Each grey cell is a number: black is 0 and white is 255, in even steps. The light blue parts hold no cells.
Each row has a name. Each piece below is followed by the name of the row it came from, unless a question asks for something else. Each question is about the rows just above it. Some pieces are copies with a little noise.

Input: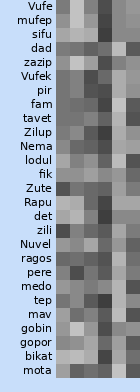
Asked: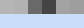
Rapu
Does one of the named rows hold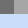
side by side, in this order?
no
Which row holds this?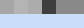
sifu

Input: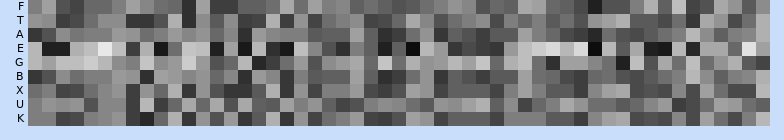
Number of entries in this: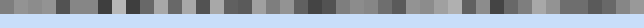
46
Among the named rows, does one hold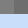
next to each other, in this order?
no
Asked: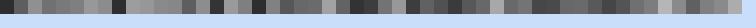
B
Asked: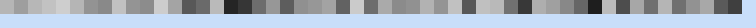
G
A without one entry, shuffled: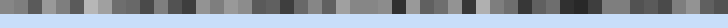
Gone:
| 118 |

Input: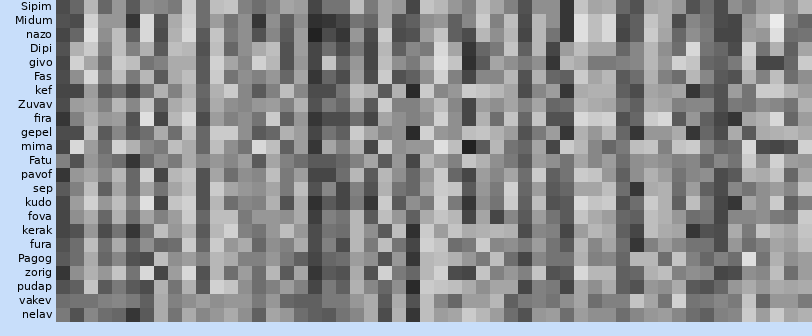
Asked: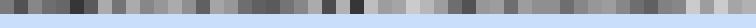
nelav
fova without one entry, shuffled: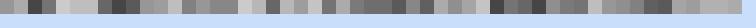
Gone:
| 62 |
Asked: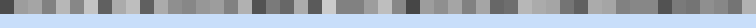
Zuvav
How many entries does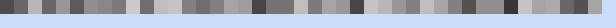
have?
43
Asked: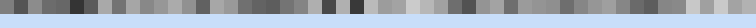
nelav
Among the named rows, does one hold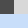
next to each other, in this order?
no

